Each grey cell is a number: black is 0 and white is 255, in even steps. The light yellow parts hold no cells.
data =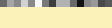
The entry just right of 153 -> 73
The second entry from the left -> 166
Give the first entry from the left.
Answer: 105

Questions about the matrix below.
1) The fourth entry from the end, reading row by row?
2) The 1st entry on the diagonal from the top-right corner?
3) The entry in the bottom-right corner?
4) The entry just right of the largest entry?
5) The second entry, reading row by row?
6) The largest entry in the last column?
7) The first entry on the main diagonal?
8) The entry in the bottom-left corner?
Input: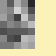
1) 120
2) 40
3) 161
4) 161
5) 91
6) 187
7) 148
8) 120

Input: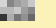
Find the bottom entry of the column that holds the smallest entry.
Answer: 53
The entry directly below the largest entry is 184
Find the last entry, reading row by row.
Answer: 104
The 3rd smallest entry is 118

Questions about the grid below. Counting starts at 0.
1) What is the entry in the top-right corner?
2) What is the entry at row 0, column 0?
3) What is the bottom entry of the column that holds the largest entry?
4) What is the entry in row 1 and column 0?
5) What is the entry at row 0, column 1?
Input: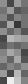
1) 115
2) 143
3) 238
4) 115
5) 71

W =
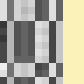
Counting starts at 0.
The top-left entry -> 223
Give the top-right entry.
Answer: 99
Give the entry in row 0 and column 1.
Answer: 115
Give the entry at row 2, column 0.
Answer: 223
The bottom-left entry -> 70
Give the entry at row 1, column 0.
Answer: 223
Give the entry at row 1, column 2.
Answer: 211
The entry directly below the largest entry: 223
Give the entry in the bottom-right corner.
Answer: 196
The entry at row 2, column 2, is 211
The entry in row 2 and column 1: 115

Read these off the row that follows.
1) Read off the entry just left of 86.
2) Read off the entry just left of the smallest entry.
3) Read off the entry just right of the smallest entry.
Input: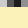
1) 204
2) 86
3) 144

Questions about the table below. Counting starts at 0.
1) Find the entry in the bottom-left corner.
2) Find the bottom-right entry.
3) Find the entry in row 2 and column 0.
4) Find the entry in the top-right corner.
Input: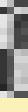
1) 228
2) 83
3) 228
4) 69

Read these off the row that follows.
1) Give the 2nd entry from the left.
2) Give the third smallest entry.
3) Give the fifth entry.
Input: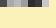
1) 169
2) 75
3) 46

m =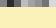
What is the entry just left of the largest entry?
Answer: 116
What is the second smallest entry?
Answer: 101

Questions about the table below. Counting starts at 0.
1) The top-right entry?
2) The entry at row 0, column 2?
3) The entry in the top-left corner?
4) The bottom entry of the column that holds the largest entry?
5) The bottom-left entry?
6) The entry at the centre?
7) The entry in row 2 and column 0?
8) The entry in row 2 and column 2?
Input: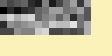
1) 160
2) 87
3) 100
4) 71
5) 71
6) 130
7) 173
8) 173
